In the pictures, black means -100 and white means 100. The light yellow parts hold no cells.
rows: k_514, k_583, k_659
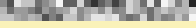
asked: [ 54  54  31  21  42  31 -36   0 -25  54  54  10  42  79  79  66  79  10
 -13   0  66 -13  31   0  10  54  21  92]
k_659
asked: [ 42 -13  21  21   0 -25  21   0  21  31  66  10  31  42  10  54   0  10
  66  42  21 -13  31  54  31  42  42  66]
k_583

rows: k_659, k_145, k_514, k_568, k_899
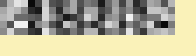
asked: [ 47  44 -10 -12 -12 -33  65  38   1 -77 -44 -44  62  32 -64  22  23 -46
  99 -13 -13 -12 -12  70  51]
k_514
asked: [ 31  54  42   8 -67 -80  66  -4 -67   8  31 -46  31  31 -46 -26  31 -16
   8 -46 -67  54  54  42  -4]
k_145

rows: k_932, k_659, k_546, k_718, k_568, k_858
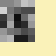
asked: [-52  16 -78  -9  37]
k_546
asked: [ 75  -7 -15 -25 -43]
k_659
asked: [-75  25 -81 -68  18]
k_718
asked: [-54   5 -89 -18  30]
k_546
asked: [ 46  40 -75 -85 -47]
k_858

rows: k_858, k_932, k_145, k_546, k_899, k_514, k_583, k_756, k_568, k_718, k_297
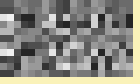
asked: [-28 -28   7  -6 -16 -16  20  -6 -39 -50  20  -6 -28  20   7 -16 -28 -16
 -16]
k_858
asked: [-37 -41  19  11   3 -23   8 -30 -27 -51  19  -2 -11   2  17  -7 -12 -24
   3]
k_514
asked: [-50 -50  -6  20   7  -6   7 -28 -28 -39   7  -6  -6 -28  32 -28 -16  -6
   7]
k_297
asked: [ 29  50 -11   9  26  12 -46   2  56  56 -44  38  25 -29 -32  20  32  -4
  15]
k_899
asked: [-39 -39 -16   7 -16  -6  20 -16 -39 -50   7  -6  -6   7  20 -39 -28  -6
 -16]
k_932
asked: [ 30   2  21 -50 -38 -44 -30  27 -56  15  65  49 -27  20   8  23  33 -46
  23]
k_583

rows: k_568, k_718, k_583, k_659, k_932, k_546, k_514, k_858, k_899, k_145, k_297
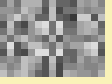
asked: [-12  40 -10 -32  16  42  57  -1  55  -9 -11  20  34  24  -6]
k_932
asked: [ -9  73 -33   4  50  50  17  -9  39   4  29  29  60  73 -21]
k_514
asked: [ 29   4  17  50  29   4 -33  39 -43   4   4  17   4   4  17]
k_145
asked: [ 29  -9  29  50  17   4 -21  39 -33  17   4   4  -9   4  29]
k_546
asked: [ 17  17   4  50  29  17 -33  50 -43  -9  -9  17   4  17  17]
k_718
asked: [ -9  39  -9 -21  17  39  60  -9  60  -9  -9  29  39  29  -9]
k_932
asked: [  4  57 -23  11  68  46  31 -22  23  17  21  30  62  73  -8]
k_514

